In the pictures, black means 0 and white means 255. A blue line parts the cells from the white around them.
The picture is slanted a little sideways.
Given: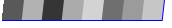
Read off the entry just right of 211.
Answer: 111
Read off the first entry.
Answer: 89
